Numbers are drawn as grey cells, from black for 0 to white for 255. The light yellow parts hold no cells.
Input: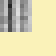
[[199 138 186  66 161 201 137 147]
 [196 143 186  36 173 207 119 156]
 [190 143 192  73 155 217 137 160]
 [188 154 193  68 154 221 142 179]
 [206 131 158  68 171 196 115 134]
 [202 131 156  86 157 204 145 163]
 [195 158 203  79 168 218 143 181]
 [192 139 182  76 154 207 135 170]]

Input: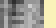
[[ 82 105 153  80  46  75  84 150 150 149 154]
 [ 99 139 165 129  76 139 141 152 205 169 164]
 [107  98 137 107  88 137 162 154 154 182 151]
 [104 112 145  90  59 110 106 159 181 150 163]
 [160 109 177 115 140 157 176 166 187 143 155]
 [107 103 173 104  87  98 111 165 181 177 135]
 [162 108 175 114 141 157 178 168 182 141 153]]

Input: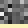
[[130  99 130 157 110 109 189]
 [ 83 138 118  21  96  86 109]
 [128  61 109 192 116 117 101]
 [167 237  53  64  95  84 122]
 [ 59  47 140  55 100  92 107]
 [ 94 142  97  29 100  91  65]]

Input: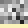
[[163 121 137 138 173 137 233]
 [171 173 166 224 195 195  94]
 [186 237 159 243  61 178 143]
 [241 193 207 173 238 104 185]
 [101 141 148  89 195  42 136]
 [173 129 187 162 149 158  30]]

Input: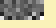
[[163  60 132 120  64 129  94  82 135  97 139]
 [103  97  88 115  81 113  93 114  75  96 104]
 [105  89 132  96 104 152  92  77  93 117 112]
 [ 25  37 119 126 105  91 108  78  54 189 107]
 [255 226  89  30 126  66  88 134 197  26 109]]

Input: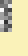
[[117  98 152]
 [229 120 122]
 [ 67 249  87]
 [165 161  99]
 [108 158 146]
 [187 238  49]
 [ 79 184 106]
 [176 156  83]]

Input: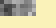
[[188  74 144 138 176 169 161 130 137]
 [156 122  77  72  95 150 110 115 128]
 [182 103  60  76 142 149 134 133 142]
 [134 123  90  77 128 152 134 122 196]]

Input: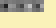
[[130 130 116 126 120 114 119 126 123 113 123]
 [165  92  32 151 144 101  71 151 194 104  66]
 [132 111  96 135 126 117 110 135 150 115 105]]
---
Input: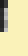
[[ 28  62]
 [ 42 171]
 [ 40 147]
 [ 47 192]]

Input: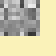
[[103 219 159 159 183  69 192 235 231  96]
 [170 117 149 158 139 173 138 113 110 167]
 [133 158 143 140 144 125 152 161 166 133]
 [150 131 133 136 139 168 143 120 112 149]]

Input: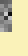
[[148 109 148]
 [ 95 202  15]
 [124 145 151]
 [176 139 110]]

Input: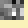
[[131 174 177 109 117 117]
 [ 83 109 142 254 104 214]]

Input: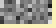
[[203 121 128 118 176  89 137 190 135 131 135 117  24]
 [166 132 144 129 130  93 143 185 122 138 111 131  53]
 [ 55 135 132 133  95 167 108  69 117 121 132 116 225]]

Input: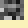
[[134 124 144 153 109  89]
 [ 74  68  31  46  74 119]]
